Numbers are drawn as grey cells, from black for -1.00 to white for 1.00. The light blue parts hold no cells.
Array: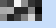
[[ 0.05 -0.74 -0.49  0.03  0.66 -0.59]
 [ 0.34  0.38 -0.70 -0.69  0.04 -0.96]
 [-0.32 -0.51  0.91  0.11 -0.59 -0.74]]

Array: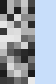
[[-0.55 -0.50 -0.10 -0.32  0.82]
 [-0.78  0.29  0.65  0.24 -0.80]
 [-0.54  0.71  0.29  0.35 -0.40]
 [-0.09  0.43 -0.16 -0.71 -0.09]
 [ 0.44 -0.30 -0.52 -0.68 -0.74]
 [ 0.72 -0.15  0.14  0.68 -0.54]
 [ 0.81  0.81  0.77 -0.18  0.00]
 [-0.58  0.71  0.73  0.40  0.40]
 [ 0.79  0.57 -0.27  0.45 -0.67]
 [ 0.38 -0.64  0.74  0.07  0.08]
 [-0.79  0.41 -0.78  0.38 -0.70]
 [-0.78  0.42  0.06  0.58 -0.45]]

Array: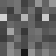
[[-0.32  0.11 -0.06 -0.83  0.17 -0.19  0.04 -0.17]
 [-0.31  0.06 -0.31 -0.42 -0.09 -0.40 -0.16 -0.25]
 [-0.53 -0.33 -0.10 -0.41 -0.19 -0.15 -0.42 -0.45]
 [-0.47  0.29 -0.22 -0.57 -0.15 -0.09 -0.32 -0.23]
 [-0.43 -0.17 -0.26 -0.29 -0.20 -0.41 -0.37 -0.32]
 [ 0.66 -0.38 -0.41  0.42 -0.22 -0.52  0.60 -0.45]
 [-0.29 -0.51 -0.10 -0.37 -0.12 -0.44 -0.16 -0.25]
 [-0.22 -0.16 -0.09 -0.49 -0.31  0.17 -0.22  0.19]]

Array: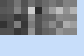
[[-0.38 -0.37 -0.58 -0.50  0.14 -0.39 -0.23 -0.18  0.15  0.04  0.05]
 [-0.60 -0.42 -0.01 -0.57 -0.03 -0.36 -0.14  0.08 -0.17  0.35  0.24]
 [-0.41 -0.37 -0.56 -0.50  0.08 -0.36 -0.23 -0.19  0.08  0.04  0.02]
 [-0.31 -0.28  0.03 -0.30  0.60 -0.67 -0.07  0.22  0.49  0.14  0.40]
 [-0.38 -0.30 -0.08 -0.36 -0.13 -0.30 -0.17 -0.06 -0.18  0.02 -0.01]]

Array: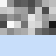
[[ 0.40  0.08  0.28  0.34  0.61 -0.10 -0.29 -0.40]
 [-0.44  0.96  0.69 -0.10  0.72  0.65  0.14 -0.81]
 [-0.14  0.17  0.00  0.20  0.81  0.51  0.21  0.38]
 [ 0.53  0.60  0.26  0.24 -0.26  0.55 -0.41  0.63]
 [ 0.92  0.13 -0.32 -0.26 -0.41 -0.08  0.37  0.48]]

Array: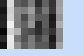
[[-0.85  0.81  0.16 -0.25 -0.02 -0.30 -0.31 -0.69  0.26]
 [-0.67  0.84 -0.07 -0.35 -0.05 -0.44 -0.21 -0.80  0.05]
 [-0.93  0.65  0.39 -0.32 -0.41 -0.65 -0.35 -0.59  0.07]
 [-0.71  0.88 -0.01 -0.23  0.18 -0.69 -0.27 -0.76  0.36]
 [-0.74  0.66  0.03 -0.40  0.07 -0.30 -0.29 -0.81  0.16]
 [-0.83  0.63  0.06  0.00  0.25 -0.43 -0.07 -0.56  0.28]
 [-0.71  0.72 -0.23 -0.36 -0.02 -0.66 -0.24 -0.59  0.24]]

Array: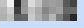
[[ 0.37  0.52 -0.25 -0.20  0.58  0.37  0.16  0.41 -0.02 -0.33 -0.69]
 [ 0.41  0.62 -0.49  0.21  0.52  0.33  0.05  0.19  0.25 -0.19 -0.18]
 [ 0.52  0.88 -0.67  0.18  0.72  0.52  0.20  0.24  0.19 -0.30 -0.47]]

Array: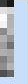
[[-0.38 -0.19]
 [ 0.12  0.41]
 [ 0.01  0.25]
 [ 0.37  0.31]
 [ 0.23 -0.11]
 [ 0.39  0.15]
 [ 0.09  0.45]
 [ 0.91  0.40]
 [ 0.98  0.40]
 [ 0.76  0.67]
 [-0.56 -0.81]]

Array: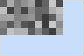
[[-0.10  0.52  0.39  0.40 -0.27  0.07 -0.29 -0.51  0.27]
 [ 0.03 -0.28  0.11 -0.33 -0.42  0.49 -0.53  0.58  0.09]
 [ 0.27  0.30  0.03  0.09  0.17 -0.21 -0.53 -0.26  0.37]
 [ 0.50 -0.50 -0.01 -0.44  0.09 -0.19 -0.18  0.37  0.50]
 [-0.23  0.33 -0.04  0.14  0.27 -0.49 -0.22  0.58 -0.39]]
